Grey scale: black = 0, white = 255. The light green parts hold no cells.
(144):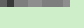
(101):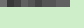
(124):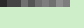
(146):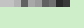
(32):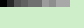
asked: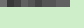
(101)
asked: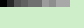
(32)

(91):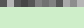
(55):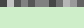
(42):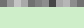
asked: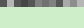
(91)
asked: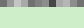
(42)

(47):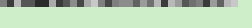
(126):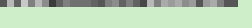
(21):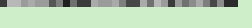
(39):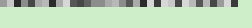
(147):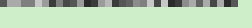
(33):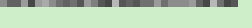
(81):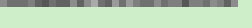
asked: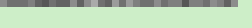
(81)
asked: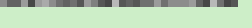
(33)

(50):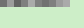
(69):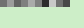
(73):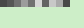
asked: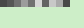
(73)
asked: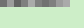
(50)

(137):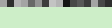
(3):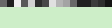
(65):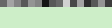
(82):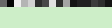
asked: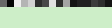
(82)
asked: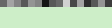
(65)
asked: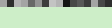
(137)
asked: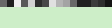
(3)

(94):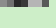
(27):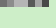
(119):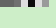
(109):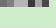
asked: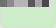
(27)
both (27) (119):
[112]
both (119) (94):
[112]
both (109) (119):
[112]

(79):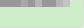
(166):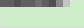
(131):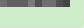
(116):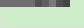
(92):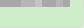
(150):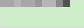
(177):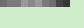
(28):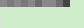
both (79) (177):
[152]
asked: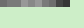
(177)

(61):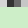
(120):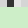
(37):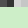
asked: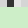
(120)

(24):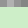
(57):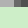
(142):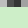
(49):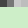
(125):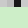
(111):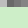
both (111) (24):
[132]
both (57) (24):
[177]
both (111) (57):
[105]
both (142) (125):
[189]

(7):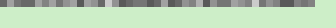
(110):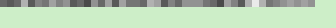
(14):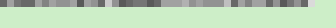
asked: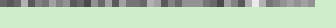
(110)
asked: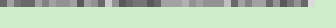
(14)
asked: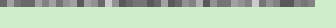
(7)

